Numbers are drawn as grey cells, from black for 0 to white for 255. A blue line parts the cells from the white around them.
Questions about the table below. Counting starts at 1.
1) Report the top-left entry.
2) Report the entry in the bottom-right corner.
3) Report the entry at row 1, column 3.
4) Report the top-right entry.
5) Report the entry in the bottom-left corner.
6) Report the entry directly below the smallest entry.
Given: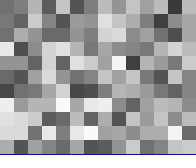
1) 113
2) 203
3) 181
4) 188
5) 173
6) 140

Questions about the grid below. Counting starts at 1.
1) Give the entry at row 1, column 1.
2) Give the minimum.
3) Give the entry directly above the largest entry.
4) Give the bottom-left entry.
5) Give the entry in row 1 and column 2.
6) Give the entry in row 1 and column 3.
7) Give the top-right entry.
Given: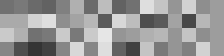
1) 113
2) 52
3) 90
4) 134
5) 121
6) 106
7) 157

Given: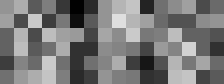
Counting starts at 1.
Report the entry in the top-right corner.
106
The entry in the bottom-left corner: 112
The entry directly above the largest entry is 181
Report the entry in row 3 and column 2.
181
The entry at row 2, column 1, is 160
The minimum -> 1
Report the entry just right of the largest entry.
181
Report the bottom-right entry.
90
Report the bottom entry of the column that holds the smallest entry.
42
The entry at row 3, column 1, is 98
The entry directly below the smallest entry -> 14
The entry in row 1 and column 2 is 173
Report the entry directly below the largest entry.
140
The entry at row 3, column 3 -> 75
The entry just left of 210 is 132
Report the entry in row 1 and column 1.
148
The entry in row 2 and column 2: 75
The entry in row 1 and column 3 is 90

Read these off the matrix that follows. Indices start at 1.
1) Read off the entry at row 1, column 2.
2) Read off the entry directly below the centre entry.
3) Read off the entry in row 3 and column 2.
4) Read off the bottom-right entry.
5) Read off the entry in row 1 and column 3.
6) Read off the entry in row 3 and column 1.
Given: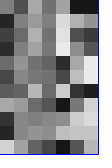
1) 79
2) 106
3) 106
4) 183
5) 168
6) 64

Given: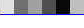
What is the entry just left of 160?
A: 113
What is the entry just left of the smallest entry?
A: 79
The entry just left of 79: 160

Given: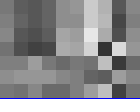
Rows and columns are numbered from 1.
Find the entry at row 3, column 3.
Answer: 79
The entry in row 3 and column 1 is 135
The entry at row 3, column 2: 87
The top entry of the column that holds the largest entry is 203
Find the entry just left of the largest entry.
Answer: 157
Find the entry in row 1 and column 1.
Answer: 120
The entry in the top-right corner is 135
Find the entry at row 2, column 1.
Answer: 127
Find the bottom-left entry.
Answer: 120
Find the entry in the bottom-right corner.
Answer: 114
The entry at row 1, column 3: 87
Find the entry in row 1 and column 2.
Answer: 93
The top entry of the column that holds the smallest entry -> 178
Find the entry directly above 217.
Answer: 79
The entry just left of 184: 203
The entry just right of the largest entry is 171

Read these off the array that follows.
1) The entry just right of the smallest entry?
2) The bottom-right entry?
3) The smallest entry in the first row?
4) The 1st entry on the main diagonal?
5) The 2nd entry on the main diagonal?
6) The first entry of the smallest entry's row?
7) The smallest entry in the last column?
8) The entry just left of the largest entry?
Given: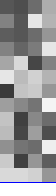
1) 195
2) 150
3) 78
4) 86
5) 86
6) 58
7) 78
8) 116

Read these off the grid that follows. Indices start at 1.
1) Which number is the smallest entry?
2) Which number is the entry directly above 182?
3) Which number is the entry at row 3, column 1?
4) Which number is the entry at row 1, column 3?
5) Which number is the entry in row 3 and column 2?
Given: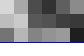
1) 30
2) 202
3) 116
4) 76
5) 182

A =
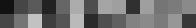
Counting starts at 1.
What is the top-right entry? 138
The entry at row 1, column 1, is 18
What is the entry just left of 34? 90
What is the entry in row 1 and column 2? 70
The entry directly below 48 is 130
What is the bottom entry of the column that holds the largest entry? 194

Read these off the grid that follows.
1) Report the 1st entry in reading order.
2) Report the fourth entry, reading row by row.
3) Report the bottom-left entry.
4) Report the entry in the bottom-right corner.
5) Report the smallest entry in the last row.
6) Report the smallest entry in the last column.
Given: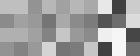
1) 191
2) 183
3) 147
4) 109
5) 64
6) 70

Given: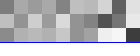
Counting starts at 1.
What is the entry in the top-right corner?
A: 225
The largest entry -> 246
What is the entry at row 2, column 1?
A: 191
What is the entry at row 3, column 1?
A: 139
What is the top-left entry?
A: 125
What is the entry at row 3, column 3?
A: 185
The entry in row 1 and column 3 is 155
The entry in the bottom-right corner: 61
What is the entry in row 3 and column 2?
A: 177

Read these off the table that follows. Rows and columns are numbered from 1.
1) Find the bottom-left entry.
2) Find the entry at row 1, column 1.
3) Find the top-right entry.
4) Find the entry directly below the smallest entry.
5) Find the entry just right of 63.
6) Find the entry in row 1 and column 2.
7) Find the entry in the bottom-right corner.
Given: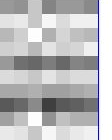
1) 233
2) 153
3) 138
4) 146
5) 89
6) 146
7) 240
